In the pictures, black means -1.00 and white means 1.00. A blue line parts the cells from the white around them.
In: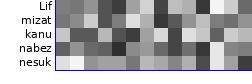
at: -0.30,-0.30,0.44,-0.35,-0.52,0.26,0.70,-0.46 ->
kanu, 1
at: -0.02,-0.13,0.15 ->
mizat, 11
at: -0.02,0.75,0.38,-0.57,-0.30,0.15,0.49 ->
mizat, 4
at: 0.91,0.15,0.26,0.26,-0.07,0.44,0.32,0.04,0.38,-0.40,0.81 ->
nesuk, 1

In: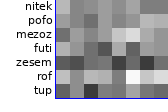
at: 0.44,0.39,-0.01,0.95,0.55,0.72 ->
rof, 2
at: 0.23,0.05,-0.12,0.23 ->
pofo, 0
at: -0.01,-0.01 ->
nitek, 6
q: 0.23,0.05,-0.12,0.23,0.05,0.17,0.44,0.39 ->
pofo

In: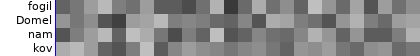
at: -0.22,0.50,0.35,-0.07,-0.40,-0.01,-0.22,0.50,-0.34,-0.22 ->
nam, 4
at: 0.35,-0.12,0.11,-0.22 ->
fogil, 14
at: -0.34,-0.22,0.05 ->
nam, 12
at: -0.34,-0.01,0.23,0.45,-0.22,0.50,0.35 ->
nam, 0

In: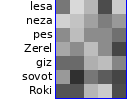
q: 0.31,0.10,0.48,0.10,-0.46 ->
Zerel
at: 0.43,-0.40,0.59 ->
lesa, 2
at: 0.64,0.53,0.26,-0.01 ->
neza, 0
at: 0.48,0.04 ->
giz, 3
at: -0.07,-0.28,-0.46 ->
sovot, 2

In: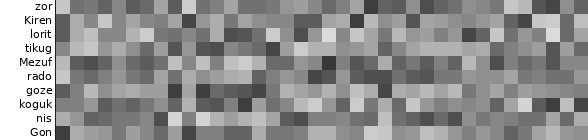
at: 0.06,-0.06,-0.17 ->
tikug, 12
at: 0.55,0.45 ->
zor, 32
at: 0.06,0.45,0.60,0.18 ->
koguk, 16
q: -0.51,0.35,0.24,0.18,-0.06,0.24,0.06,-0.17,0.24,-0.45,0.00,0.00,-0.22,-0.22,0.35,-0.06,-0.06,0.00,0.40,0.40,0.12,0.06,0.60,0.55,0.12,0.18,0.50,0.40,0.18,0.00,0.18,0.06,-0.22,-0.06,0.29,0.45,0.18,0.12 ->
Gon
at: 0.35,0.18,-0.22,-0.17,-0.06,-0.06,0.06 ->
nis, 0
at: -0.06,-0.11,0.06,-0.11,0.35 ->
lorit, 7
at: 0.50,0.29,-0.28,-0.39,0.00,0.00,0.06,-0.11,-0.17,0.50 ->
nis, 14

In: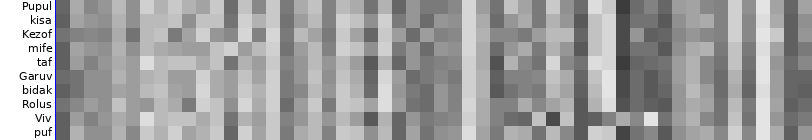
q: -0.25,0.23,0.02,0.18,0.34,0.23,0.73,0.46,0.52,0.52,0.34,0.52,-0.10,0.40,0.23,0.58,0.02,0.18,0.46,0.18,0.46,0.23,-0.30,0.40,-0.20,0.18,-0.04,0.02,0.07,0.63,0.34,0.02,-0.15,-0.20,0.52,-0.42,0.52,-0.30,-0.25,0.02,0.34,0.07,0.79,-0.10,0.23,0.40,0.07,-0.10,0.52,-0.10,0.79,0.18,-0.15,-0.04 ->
Viv
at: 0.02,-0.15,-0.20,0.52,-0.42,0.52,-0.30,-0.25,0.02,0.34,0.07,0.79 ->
Viv, 31
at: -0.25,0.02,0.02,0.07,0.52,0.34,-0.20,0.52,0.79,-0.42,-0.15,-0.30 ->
Garuv, 31
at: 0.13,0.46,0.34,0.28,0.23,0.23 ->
mife, 5
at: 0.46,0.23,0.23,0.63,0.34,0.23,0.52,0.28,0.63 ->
Garuv, 7
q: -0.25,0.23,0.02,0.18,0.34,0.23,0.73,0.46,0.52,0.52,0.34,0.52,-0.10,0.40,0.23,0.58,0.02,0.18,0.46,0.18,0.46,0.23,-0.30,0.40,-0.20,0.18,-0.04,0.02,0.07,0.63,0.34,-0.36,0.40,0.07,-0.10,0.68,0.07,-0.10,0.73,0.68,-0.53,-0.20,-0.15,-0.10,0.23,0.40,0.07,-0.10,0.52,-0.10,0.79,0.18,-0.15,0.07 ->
taf
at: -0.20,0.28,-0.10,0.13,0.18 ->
puf, 24

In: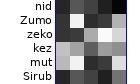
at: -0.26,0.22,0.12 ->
kez, 2
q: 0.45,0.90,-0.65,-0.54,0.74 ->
mut

